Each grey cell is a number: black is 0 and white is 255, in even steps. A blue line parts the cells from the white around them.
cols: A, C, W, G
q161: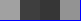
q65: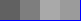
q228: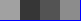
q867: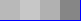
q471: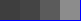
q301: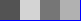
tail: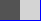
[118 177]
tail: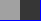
[ 83 140]
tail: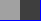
[ 54 147]
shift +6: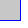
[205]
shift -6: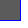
[85]
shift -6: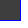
[56]

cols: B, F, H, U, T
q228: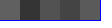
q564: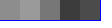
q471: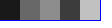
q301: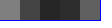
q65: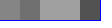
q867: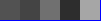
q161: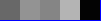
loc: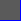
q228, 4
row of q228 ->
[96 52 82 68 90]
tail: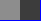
[193]
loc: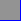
q161, 1
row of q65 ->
[133 112 160 160  82]

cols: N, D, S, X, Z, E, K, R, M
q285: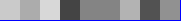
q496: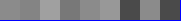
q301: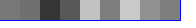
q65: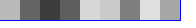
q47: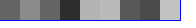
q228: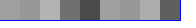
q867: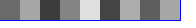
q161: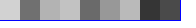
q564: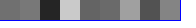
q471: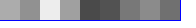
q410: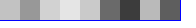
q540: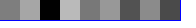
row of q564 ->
[112 120  37 202 100 106 160  82 132]
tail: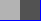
[145]
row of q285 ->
[202 172 216  68 132 132 179  82 145]

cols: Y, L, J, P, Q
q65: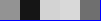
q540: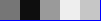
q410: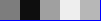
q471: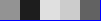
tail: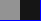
[211 217 111]
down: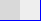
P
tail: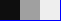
[183]
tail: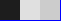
[98]
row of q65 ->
[147  21 211 217 111]
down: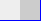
P

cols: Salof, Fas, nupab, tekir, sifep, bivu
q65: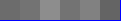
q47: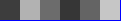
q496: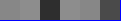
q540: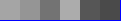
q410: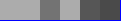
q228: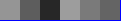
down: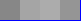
Salof
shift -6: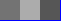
[109 166  80]
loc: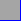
q540, 0

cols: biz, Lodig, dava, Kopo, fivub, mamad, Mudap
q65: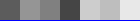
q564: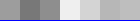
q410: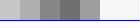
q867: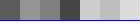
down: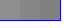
dava
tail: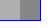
[112 157 246 246]
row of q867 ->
[ 92 149 128  69 205 190 220]
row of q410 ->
[198 175 135 112 157 246 246]
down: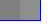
dava

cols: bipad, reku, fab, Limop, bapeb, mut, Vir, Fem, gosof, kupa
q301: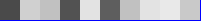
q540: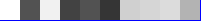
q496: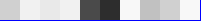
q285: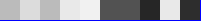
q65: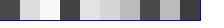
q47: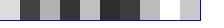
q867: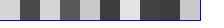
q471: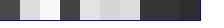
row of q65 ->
[ 74 220 248  66 227 214 187  74 187  60]
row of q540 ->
[255  82 241  66  82  53 208 214 220 179]
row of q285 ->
[187 220 187 233 241  82  82  38 233  45]
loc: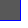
q867, 3

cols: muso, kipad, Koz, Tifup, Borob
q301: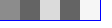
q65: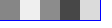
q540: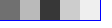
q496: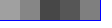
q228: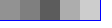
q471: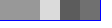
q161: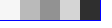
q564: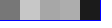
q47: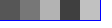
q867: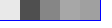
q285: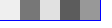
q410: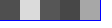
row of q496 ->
[160 134  71  86 127]
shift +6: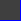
[69]
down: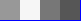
muso
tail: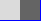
[246]

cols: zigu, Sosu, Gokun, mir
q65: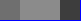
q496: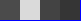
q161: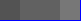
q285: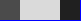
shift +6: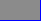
[145 145]
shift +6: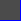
[81]
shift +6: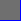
[117]
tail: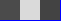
[53]
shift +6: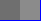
[117 145]

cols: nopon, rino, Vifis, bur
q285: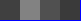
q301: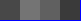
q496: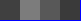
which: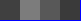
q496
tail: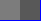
[58]
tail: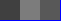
[58]
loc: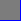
q496, 1
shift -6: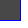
[66]

